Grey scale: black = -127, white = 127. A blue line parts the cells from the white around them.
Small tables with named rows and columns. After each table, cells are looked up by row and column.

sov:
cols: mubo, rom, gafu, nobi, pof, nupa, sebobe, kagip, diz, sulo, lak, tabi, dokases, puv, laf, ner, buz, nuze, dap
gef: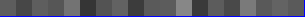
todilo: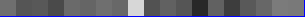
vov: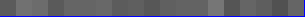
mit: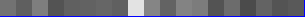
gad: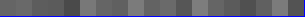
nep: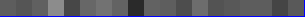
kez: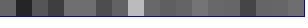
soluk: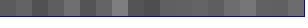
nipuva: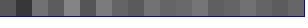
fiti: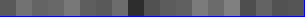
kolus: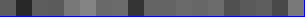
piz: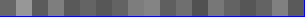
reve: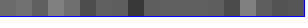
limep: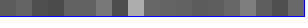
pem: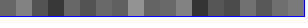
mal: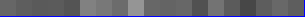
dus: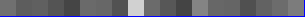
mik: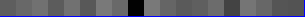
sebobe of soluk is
-27
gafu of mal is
-37
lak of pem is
-22
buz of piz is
-28
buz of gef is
-38
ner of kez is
-58
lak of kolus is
-27
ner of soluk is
-9

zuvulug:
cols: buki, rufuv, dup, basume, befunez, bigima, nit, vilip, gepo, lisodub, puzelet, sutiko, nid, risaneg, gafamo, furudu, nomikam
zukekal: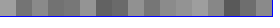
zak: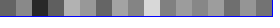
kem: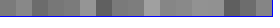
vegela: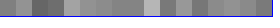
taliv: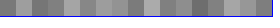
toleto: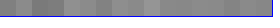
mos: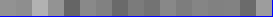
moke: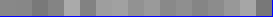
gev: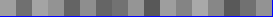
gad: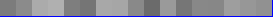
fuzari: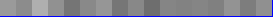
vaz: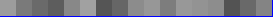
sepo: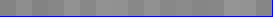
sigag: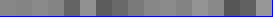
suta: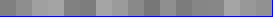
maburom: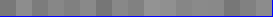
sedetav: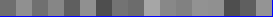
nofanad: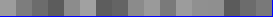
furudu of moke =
38
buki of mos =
18
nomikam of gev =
19
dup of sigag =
10
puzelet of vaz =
-2
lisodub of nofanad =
26
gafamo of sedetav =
-49
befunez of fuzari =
-10
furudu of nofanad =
-19
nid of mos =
5
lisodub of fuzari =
-17
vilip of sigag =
-22
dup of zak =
-87
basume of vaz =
-34
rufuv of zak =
9
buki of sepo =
4
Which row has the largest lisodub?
zak

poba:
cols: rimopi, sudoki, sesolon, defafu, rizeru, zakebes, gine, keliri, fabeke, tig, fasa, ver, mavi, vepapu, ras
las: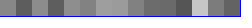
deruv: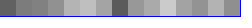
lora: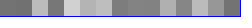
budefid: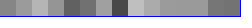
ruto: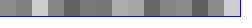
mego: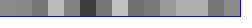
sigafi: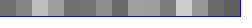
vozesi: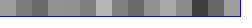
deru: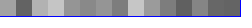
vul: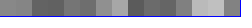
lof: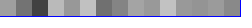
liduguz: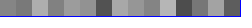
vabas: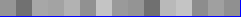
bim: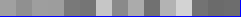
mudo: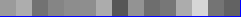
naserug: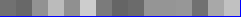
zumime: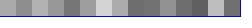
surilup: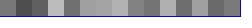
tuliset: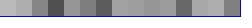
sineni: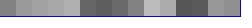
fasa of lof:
66
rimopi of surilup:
-6
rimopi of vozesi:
28
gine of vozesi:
52
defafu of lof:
58
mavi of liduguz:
-8
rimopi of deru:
34
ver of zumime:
-17
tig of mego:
-6
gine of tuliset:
-35
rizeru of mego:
1

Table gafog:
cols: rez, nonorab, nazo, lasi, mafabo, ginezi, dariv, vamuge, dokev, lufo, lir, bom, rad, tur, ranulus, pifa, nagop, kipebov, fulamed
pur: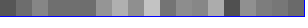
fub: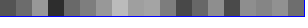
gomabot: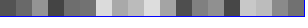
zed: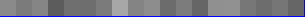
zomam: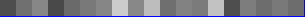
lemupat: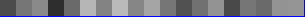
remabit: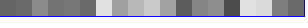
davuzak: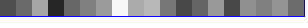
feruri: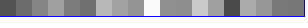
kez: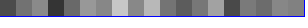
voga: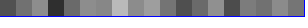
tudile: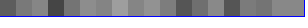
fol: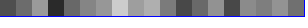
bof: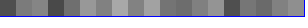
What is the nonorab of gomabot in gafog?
-22
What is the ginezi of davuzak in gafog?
0
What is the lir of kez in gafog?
-11
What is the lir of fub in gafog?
-2
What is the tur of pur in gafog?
44
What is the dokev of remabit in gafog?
56
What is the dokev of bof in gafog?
2
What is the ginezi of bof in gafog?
24
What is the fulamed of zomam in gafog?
-18
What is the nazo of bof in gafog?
5
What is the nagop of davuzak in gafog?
1
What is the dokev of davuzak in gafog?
43
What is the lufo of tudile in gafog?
18
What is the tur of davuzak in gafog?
25
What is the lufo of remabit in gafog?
73
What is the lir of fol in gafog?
-4
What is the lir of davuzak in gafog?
-7

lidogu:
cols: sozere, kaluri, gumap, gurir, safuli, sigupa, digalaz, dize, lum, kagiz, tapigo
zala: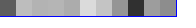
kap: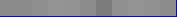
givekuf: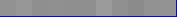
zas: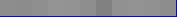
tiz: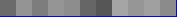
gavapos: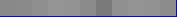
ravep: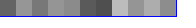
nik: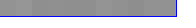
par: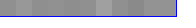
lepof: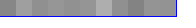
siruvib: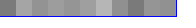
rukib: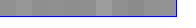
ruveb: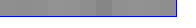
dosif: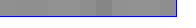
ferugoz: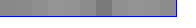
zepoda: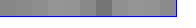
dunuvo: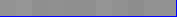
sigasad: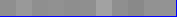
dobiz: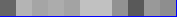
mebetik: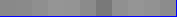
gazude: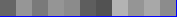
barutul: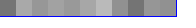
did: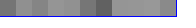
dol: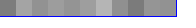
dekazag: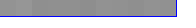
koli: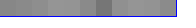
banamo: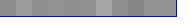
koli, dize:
16
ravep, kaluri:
22
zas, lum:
19
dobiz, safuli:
35
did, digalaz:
-30
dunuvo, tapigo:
18
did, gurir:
21
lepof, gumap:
16
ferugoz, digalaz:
-5
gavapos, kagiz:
18
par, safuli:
14
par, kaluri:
24
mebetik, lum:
21

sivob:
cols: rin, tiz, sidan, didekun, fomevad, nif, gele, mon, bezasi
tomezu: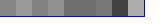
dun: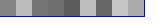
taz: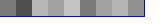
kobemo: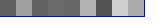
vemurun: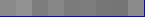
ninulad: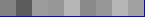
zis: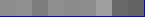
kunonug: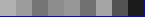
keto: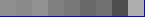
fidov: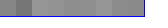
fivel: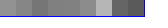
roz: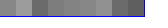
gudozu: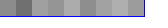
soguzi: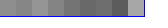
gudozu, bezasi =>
28
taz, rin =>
-5
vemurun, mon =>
-10
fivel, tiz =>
5
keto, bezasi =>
45
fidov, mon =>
12
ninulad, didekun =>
23
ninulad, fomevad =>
54
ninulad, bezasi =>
33
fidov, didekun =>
19
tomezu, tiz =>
26
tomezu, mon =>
-60
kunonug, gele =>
38
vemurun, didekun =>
7
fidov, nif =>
15
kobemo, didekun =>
-21
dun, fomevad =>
-35
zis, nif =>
13
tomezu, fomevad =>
-17
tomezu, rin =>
7

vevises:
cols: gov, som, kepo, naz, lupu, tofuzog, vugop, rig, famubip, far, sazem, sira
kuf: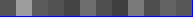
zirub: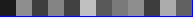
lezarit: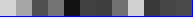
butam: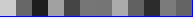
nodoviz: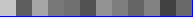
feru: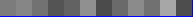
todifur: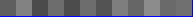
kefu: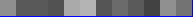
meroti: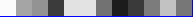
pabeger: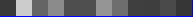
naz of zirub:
4
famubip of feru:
11
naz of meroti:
-68
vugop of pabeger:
21
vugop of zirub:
-38
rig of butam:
43
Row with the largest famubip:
lezarit

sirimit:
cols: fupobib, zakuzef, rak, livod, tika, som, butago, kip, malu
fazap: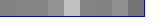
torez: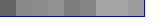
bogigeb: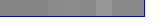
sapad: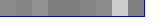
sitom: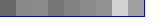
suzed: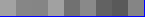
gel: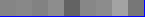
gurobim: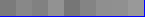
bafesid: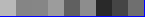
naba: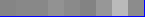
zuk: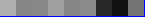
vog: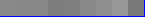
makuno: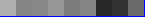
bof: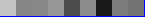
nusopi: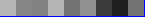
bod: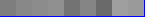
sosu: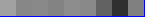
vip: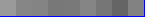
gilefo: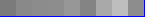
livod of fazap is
19
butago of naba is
23
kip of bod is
31
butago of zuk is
-88
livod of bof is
22
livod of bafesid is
28
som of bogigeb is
9
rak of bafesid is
6
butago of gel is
12
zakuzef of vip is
6
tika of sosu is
13
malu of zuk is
-11
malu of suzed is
5
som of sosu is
9
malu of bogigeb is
8
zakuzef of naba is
8
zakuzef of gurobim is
8
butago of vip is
-9
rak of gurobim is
1
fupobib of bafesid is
57
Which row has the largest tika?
fazap

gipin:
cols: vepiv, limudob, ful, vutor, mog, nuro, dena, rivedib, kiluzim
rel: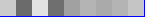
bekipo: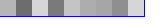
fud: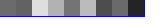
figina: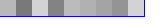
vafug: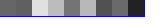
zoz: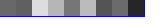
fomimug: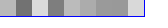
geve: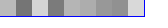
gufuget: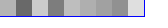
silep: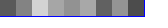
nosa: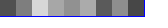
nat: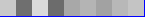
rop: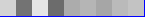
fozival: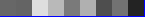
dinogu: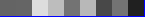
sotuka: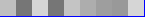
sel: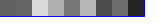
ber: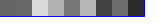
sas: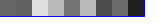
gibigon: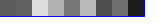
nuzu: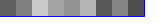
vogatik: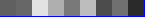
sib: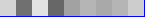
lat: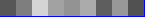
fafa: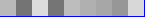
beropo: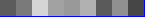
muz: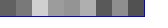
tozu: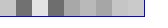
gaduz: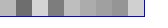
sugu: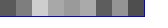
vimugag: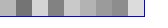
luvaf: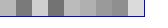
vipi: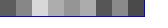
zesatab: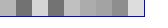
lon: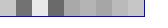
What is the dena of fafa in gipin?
39
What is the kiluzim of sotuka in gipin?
86
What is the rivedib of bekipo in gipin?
15
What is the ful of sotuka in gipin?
85
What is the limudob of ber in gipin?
-22
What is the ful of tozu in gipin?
99
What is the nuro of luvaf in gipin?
48
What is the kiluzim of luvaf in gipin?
91
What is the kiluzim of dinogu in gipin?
-95
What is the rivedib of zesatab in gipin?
14
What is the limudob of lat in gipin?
-1
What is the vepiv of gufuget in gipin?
52
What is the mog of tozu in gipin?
40
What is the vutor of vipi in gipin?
45
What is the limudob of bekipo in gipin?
-18
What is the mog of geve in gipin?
53
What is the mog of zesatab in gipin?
64
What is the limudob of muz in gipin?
-6

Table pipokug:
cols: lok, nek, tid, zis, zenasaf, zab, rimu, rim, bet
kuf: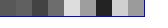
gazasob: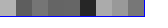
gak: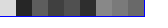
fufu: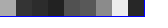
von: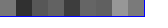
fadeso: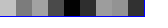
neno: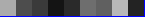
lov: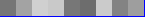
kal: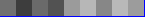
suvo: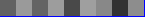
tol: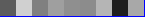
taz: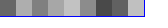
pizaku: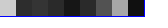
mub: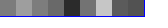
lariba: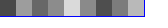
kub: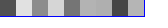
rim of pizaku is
39
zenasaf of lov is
-8
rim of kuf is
80
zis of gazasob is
-26
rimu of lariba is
-49
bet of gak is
-22
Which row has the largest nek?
kub

